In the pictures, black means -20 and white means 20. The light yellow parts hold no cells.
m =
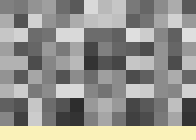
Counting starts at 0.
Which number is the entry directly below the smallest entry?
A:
-12
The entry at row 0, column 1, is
-1
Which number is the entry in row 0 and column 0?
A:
0
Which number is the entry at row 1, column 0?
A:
7
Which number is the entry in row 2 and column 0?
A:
11
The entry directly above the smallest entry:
14
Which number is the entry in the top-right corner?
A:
-6
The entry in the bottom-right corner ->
-12
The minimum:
-13
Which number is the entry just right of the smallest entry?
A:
4
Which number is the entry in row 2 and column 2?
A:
-3
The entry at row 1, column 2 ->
13
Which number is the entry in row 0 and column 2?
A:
3

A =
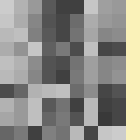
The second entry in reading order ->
8
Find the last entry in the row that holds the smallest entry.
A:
-9
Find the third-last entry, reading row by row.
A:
-9
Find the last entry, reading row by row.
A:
12
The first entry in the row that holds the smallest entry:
6
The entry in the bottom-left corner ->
-4
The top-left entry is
12
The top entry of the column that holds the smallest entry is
5
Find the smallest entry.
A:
-11
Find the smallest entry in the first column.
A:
-8
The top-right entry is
4
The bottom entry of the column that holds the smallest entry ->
11
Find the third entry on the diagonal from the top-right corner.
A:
6
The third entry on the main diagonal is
0
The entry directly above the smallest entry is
-10
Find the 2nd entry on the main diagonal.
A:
7
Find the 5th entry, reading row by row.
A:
-10
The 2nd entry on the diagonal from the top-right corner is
4
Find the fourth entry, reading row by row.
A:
-6

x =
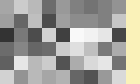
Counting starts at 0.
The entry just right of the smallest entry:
-1
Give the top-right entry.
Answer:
3
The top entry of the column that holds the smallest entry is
6
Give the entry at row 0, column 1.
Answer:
12
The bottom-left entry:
13
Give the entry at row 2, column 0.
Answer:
-12
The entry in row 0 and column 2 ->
9
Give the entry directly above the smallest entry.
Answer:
5
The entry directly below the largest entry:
15
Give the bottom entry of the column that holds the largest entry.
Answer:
-4
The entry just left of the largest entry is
-10
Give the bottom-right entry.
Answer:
14
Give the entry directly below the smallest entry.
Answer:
-3

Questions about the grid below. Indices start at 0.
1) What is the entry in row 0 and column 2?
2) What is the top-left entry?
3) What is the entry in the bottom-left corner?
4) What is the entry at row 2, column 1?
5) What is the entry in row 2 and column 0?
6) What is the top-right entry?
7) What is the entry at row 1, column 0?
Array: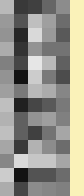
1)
-10
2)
9
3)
7
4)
-14
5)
3
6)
2
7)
4
